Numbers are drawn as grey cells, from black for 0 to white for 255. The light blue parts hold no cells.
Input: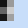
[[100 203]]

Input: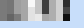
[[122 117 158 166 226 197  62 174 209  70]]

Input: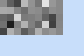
[[169 166 133 111 143 139 115 141 136]
 [113  30 130 178 128 103 209  65 133]]

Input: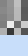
[[137 146 185  90]
 [126 236 109 203]]

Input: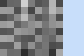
[[156 154  80 152  71 158 116 184 156]
 [156 163  97 122 143 154 118 146 154]
 [166 161 103  87  83 141 115 102 147]
 [143 108 110  45  85 119 115  52 168]]

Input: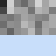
[[ 71 201 164 162 117 180 168 124]
 [110 144 139 184 164 112 161 169]]

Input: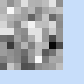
[[177 248 191 162 183 135 166 182 192]
 [213 168 135 205 243 192 189 217 138]
 [111 103 161 133 173 224 151  76 147]
 [156 144 131 109 155 190  90 115 177]
 [ 95 198 159  80  86 139 150 157 189]]
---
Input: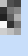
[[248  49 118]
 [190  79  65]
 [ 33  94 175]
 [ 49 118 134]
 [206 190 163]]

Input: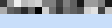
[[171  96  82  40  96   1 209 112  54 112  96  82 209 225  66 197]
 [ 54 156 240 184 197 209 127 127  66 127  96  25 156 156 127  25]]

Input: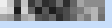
[[165 153  87 165 181  87  75 100  45  75 100 153 125 181 112]
 [238 196  75 196  59 100  45  59 112  45 100 165 140 140 140]
 [222 210  29 210 100  29  87  29  59  75 112 125 165 181 125]]

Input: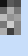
[[173  62 134]
 [ 19  90  76]
 [188 147 160]
 [104 173 120]
 [120 204 134]]

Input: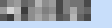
[[ 87  60 167  87 141 167 141 167  87 101 181 101  73]
 [101 141 155 101 115 181 141 155  73 127 115 115  73]
 [155 211 181  60 141 155 127 141  73 127 167 115 101]]

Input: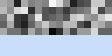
[[170 115 115  72 170 115 155   9  46 155  72 155 155 215  99  99]
 [186 142 215 231  46 142  84  72  99  59  99 115 130 215  72 130]
 [170 155  33 170 130 142 130 247 215 142  33  72  84 200 200  99]
 [ 99 170  59  33  99 155 200 142 130 186 186  84  46 186 170 130]
 [115 200  59  46 115 231  84  99 115  84 200 215 155 142 200 231]]

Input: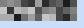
[[198  54 184 171 198  81 128 143  69  97 128]
 [128 143 128  69  54 159  42  81  97  28  81]
 [171 171  28 113 159  97 198 184  69  42 113]]
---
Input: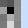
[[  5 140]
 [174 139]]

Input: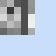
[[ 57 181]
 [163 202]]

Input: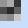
[[ 42  99]
 [139 199]]

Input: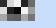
[[32  8]
 [99 94]]

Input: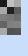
[[ 33  91]
 [118 109]]

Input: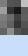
[[ 52  25]
 [107  65]]

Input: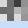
[[112 181]
 [107 218]]
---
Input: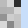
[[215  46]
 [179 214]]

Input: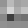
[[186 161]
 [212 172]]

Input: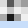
[[ 87 190]
 [194 239]]

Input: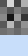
[[215  66]
 [ 84 124]]

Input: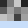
[[121 199]
 [159 120]]

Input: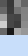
[[ 56 141]
 [ 59 114]]

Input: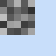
[[119 177]
 [ 72 105]]

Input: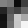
[[119  12]
 [ 83  67]]
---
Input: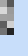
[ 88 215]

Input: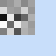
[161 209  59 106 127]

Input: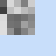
[205 188 104 115 222]

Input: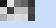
[ 51 188 220]

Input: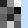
[250  85  97]

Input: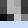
[ 57 175  53]
